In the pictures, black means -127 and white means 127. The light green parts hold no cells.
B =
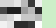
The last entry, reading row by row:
125
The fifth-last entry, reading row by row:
100
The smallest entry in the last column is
-83
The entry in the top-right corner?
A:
113
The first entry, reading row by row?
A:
85
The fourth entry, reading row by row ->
57
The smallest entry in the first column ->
-57

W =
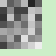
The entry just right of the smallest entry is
-33
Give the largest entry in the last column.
110
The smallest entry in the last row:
-61
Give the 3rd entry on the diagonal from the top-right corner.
10
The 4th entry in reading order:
54
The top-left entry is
67
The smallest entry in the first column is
-75
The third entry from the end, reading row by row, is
54
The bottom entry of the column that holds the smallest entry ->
82
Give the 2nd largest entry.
96
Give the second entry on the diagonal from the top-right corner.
67
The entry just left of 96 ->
-33

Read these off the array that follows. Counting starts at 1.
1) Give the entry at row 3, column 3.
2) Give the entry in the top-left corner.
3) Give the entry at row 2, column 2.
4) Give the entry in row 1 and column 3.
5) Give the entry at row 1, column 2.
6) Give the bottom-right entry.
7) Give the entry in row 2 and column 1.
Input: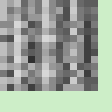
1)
47
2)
62
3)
-6
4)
62
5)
35
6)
-22
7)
62

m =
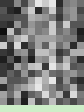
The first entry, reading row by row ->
-71
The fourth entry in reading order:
-55
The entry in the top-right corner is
-17
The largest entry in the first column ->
75
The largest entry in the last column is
48
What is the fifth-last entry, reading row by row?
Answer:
63
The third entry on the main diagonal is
-42
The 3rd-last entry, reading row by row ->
-17
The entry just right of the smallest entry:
63
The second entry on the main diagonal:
-84
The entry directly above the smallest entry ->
-71
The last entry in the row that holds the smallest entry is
-97
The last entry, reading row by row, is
-17
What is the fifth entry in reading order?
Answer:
21
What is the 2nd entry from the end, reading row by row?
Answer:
-55
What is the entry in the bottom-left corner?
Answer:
21
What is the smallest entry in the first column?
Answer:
-112
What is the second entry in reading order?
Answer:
-71
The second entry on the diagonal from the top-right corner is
21
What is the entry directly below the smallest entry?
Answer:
-71
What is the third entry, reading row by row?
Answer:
8
